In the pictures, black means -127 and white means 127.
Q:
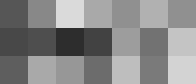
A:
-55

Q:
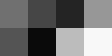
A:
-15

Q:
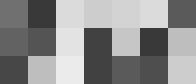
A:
-29

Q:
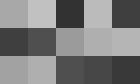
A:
-64

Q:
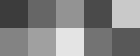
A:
-67

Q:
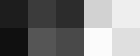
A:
-98

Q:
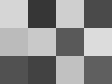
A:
59

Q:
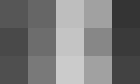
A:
-54
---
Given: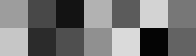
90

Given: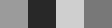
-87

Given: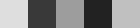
29

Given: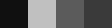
64

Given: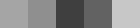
-64

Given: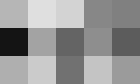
-14

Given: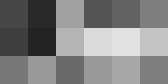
25

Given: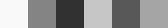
70

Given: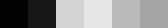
102

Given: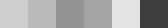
36
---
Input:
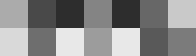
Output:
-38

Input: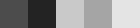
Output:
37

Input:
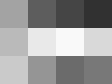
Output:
-20

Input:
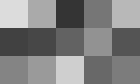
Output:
-23

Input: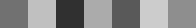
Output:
76

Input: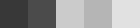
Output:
53
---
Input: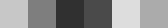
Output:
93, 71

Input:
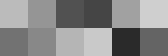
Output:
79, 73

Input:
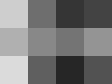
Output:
91, 78

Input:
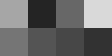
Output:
89, 38

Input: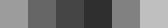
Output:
63, 28

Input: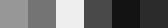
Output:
110, 23

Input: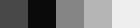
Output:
110, 53

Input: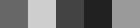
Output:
78, 26

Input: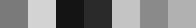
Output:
83, 68
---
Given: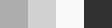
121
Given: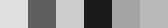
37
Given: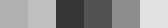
12
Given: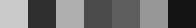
23
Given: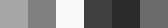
-83
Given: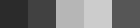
76
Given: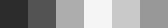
73
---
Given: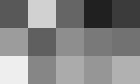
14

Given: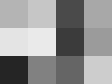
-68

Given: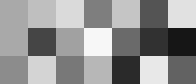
33

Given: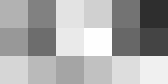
106

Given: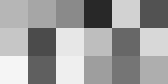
103

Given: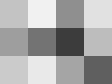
-67

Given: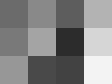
-83

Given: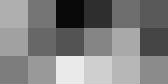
-44

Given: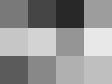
21

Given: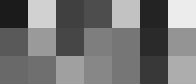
-57
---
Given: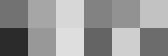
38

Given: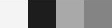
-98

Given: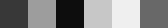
29

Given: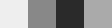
8

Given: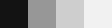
23

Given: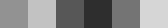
66

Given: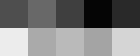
-23

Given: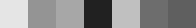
20

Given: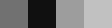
-111
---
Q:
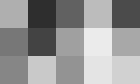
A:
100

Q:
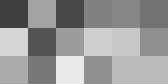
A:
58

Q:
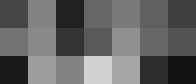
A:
-82

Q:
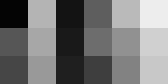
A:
2

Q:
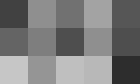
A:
56

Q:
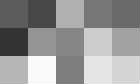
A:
101

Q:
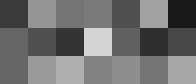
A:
-11

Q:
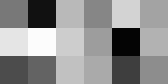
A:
-65

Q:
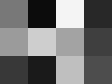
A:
63
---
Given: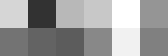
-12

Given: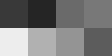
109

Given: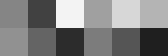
17

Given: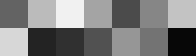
87

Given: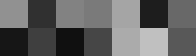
-105

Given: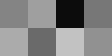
43

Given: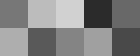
46

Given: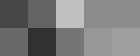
-22

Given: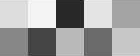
7

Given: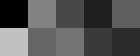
65
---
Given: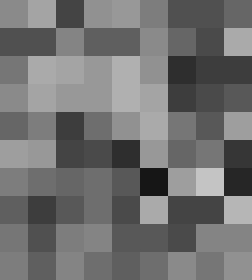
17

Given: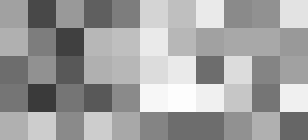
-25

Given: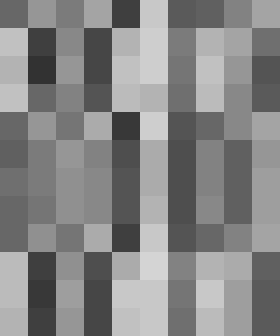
-37

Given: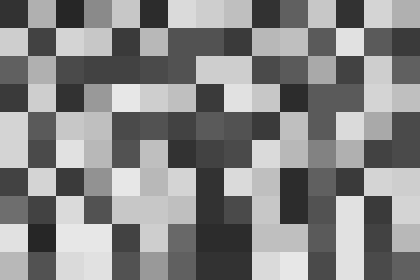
-31

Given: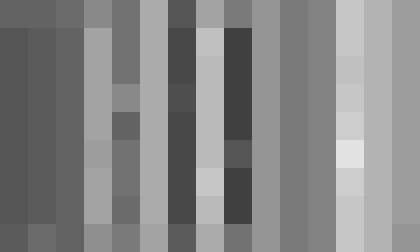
21

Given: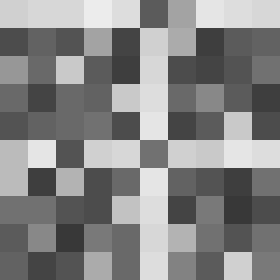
-6

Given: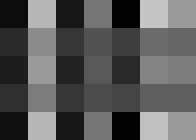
27

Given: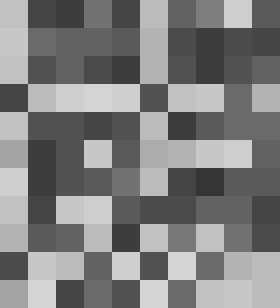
59
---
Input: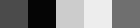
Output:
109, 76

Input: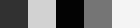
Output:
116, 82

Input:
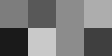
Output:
73, 45

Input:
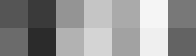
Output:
117, 111

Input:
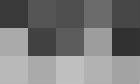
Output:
63, 57

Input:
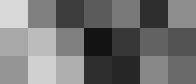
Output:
88, 80

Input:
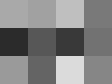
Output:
91, 63

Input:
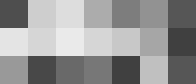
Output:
106, 100
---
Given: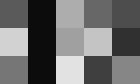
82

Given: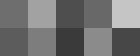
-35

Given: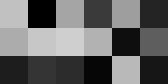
44

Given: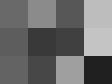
-34

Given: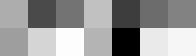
30

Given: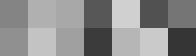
16

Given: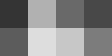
-35

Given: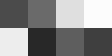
109
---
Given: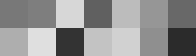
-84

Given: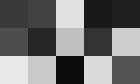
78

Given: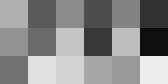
-112

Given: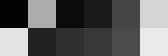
106

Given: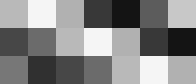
-107

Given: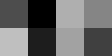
-63

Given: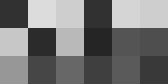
-49

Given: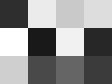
-88

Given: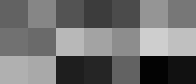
64

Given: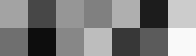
121
